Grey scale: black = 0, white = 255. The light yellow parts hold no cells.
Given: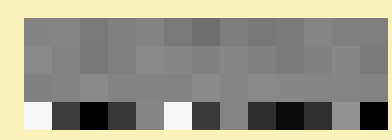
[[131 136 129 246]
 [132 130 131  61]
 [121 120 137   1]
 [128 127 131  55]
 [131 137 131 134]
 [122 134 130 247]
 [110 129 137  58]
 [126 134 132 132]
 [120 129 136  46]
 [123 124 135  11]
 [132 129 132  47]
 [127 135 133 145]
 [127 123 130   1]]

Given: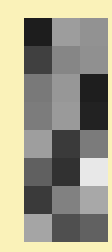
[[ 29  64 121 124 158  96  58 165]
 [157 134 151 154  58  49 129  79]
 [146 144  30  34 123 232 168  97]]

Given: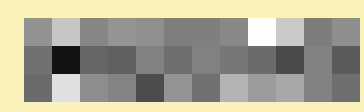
[[146 113 106]
 [198  19 224]
 [134 102 141]
 [148  96 131]
 [143 129  76]
 [126 110 147]
 [127 129 113]
 [136 119 180]
 [254 107 155]
 [201  75 168]
 [124 129 129]
 [142  91 110]]

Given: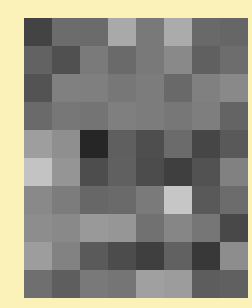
[[ 67  98  83 106 158 195 137 141 157 111]
 [108  80 128 119 143 149 124 137 130  94]
 [107 122 127 116  38  77 103 153  90 121]
 [169 106 119 127  95  96 106 150  76 117]
 [121 121 124 124  78  76 122 113  63 160]
 [171 137 105 119 107  63 198 134  97 156]
 [105  96 128 126  70  82  89 118  56  93]
 [102 109 137 100  89 129 108  72 141  96]]

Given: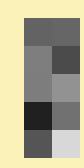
[[ 99 126 125  32  85]
 [102  75 146 113 216]]

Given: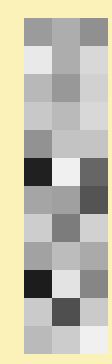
[[155 233 184 200 146  32 165 205 162  28 202 186]
 [173 173 152 186 195 240 160 124 188 227  79 204]
 [144 216 209 216 196 102  84 209 170 134 202 240]]

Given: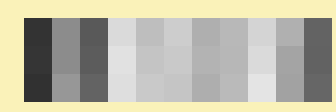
[[ 51  53  49]
 [140 140 151]
 [ 89  92  99]
 [218 225 222]
 [190 196 201]
 [205 201 197]
 [175 179 174]
 [184 183 186]
 [212 218 228]
 [176 164 162]
 [ 99  98 102]]

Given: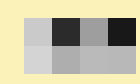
[[202 212]
 [ 43 174]
 [158 186]
 [ 24 184]]

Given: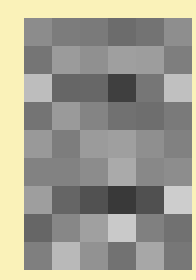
[[140 117 189 116 153 130 158 102 127]
 [124 155 102 154 125 130 101 135 185]
 [122 144 103 132 155 140  81 160 146]
 [108 159  63 113 159 170  57 201 114]
 [115 157 118 110 143 136  80 128 167]
 [142 126 192 122 129 141 205 113 119]]
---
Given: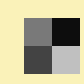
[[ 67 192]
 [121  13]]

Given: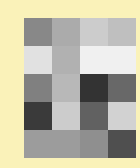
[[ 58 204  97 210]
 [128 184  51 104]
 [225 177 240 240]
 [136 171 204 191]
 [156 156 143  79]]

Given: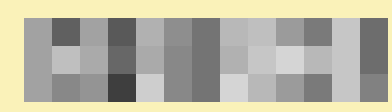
[[162 191 170 103 170 136 116 177 198 213 184 198 109]
 [162 136 148  62 206 136 116 213 184 155 122 198 129]
 [162  96 162  89 177 142 116 184 191 155 122 198 109]]

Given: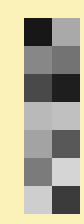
[[123 213]
 [185 192]
 [ 23 169]
 [135 115]
 [163  88]
 [206  59]
 [ 73  30]]

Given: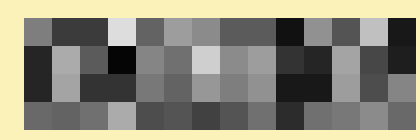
[[ 37 171  91   5 133 112 207 139 157  51  37 164  71  30]
 [ 37 164  51  51 120  99 151 126 145  24  24 157  77 133]
 [105  99 112 171  77  84  65  84 112  44 112 120 139 105]
 [126  59  59 221  99 157 139  91  91  17 145  84 192  24]]

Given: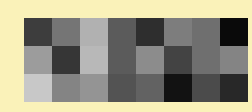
[[200 132 148  83  98  18  75  40]
 [ 61 117 177  91  46 125 111  10]
 [156  54 184  91 140  67 111 132]]
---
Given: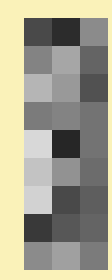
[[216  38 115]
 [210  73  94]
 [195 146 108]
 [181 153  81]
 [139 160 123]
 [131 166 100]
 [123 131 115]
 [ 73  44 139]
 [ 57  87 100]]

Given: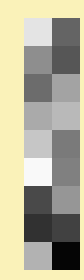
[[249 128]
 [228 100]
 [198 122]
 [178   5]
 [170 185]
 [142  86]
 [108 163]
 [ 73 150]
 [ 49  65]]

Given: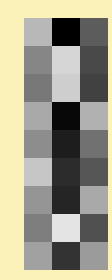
[[198  44  86]
 [184   0  92]
 [169   8 177]
 [161  51 155]
 [149  37 169]
 [141  29 113]
 [134 214  73]
 [126 228  80]
 [120 206  65]]

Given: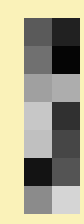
[[199  48]
 [192  70]
 [160 173]
 [139 213]
 [112   5]
 [ 90  33]
 [ 19  84]]

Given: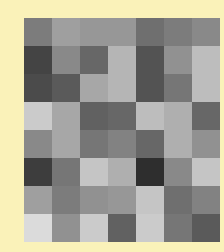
[[219 145 203  97 203 118  90]
 [203 167  97 103 189 175 103]
 [159 124 145 151 197 111 130]
 [137 167 118 130 103 175 145]
 [124 159 151 151 111 124 137]
 [ 75  90 167 181  83 118 189]
 [ 68 137 103 181  83 145 189]
 [ 61 118 197 175  46 137 197]]

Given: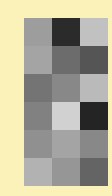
[[178 150 100]
 [164 108  85]
 [157  43 193]
 [144 164 136]
 [129 209  36]
 [116 136 186]]

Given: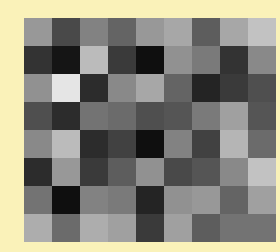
[[173 107 173 160  58 160  93 115 115]
 [152  73 130 100 152 167  93 167 194]
 [145 229  44 137 167 100  36  58  79]
 [137 187  44  65  15 130  65 181 107]
 [115  15 130 122  36 145 152 100 160]
 [ 79  44 115 107  79  85 122 160  85]
 [ 51  21 187  58  15 145 122  51 137]
 [ 44 152  58  93 145  73  85 137 194]]
